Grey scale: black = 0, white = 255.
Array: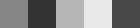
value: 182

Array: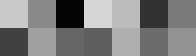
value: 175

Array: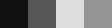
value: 86

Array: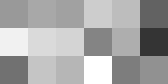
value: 255

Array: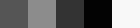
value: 51

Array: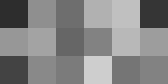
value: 206

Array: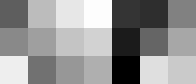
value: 0

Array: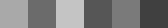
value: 86

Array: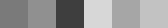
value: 215
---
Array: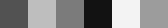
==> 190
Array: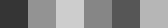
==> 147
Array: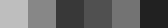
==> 135
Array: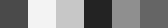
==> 243
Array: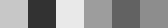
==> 50
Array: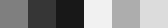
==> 54
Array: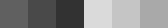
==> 73
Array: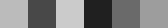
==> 72
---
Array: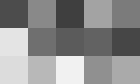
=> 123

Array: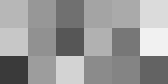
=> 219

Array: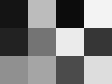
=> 243

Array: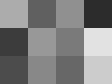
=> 44

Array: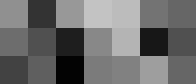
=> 102

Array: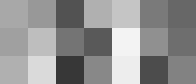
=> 103

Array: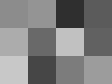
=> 91
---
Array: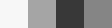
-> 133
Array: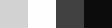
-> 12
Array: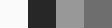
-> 110
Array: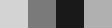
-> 176
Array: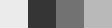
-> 185
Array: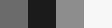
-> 247
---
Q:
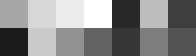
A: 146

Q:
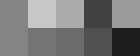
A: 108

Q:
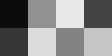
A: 130

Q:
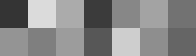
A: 156

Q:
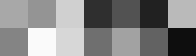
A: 215

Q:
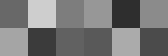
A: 97

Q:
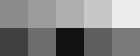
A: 17
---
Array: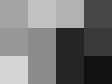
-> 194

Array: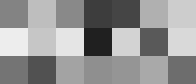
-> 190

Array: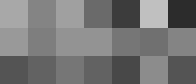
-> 132

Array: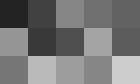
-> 65

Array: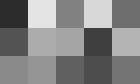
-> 228

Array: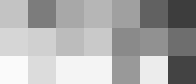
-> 124

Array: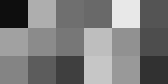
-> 174

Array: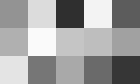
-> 220
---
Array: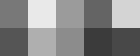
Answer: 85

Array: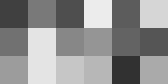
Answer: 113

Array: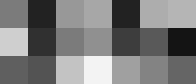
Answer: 207

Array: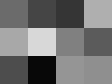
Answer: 168

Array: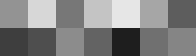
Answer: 62

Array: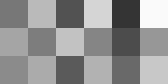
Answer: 165

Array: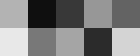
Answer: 232

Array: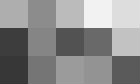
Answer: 61

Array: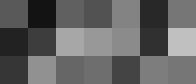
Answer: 34
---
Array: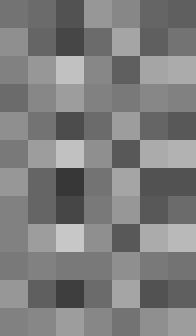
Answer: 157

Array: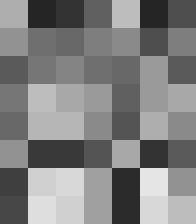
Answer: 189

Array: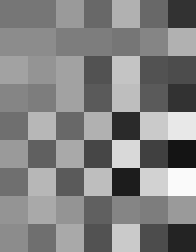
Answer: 35

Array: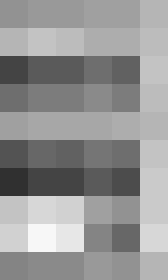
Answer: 181

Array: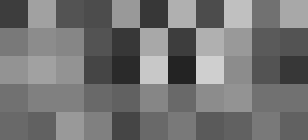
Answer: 97

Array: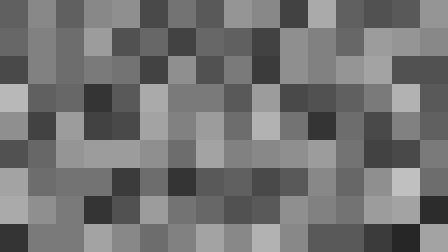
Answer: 163

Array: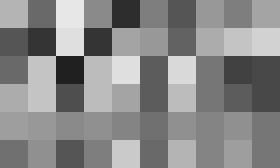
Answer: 118

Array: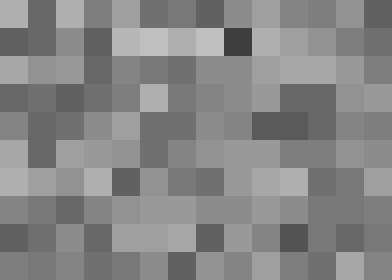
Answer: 132
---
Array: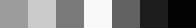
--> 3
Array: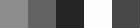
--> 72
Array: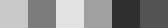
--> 83
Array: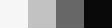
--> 9
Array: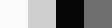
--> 110
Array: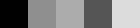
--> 220
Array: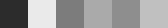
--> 192
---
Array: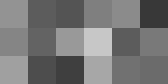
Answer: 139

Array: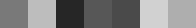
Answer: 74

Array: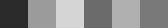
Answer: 176

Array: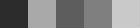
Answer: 201

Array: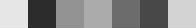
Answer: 108

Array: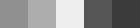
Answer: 59

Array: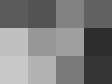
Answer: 192

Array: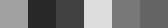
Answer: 120
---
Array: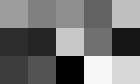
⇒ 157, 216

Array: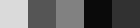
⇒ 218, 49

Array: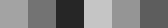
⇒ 163, 93

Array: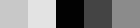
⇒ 200, 139

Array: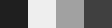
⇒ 31, 64

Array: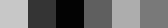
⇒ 199, 121
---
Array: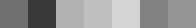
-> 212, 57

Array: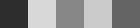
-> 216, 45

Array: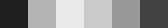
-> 234, 31

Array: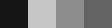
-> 198, 21

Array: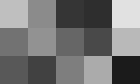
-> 225, 27

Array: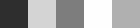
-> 254, 46

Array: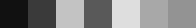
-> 222, 17

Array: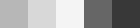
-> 244, 56

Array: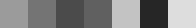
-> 221, 38

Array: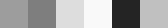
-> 249, 36
